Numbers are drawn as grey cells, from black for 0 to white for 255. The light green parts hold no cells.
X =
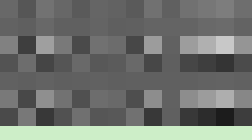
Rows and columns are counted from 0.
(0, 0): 104
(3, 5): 88
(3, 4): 105
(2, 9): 97
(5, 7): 78
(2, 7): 71
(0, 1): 86
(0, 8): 113
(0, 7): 90
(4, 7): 96
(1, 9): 100
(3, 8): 71
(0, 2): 114
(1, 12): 107
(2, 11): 176
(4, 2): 98
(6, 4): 112
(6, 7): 113
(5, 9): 97
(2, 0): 129
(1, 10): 100
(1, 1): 95
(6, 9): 96
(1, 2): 104
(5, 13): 135
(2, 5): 113
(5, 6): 105
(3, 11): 62
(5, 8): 141

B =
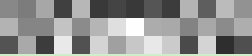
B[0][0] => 136
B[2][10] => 74
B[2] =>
[83, 169, 60, 233, 81, 212, 160, 199, 232, 203, 74, 212, 46, 79]
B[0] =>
[136, 124, 167, 64, 183, 57, 68, 57, 85, 60, 180, 94, 187, 146]
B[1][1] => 133
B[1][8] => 172
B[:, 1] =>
[124, 133, 169]
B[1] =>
[179, 133, 133, 195, 139, 181, 223, 254, 172, 169, 131, 168, 139, 174]

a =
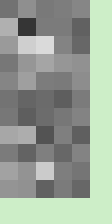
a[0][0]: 114
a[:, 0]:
[114, 176, 154, 119, 133, 115, 119, 167, 123, 162, 148]
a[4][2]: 124
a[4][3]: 122
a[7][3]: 127
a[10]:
[148, 145, 97, 123, 103]
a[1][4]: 97
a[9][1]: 147
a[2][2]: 218
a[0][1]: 143
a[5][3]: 94
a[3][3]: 150
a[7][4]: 95
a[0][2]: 121

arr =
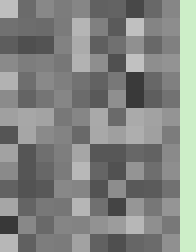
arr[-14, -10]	190
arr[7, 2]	138
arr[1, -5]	128
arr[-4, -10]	98
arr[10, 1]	83
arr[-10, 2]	137
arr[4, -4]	120
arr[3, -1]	147
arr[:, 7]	[72, 192, 144, 193, 58, 57, 170, 174, 103, 148, 89, 150, 183, 102]
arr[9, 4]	184
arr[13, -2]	107
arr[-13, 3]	123
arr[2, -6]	171
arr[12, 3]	133
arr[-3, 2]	120
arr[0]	[190, 107, 136, 124, 134, 97, 99, 72, 104, 134]
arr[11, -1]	149
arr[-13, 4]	181
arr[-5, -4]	81
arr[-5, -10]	138
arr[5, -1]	114
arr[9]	[138, 85, 103, 123, 184, 101, 81, 148, 110, 142]
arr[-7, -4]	159
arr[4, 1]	110
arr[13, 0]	183
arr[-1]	[183, 96, 125, 123, 162, 97, 79, 102, 107, 144]
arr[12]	[56, 136, 105, 133, 131, 146, 156, 183, 143, 120]
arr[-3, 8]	119
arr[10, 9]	113
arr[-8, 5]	169
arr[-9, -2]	94
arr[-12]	[93, 79, 83, 130, 171, 95, 112, 144, 104, 128]
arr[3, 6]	80
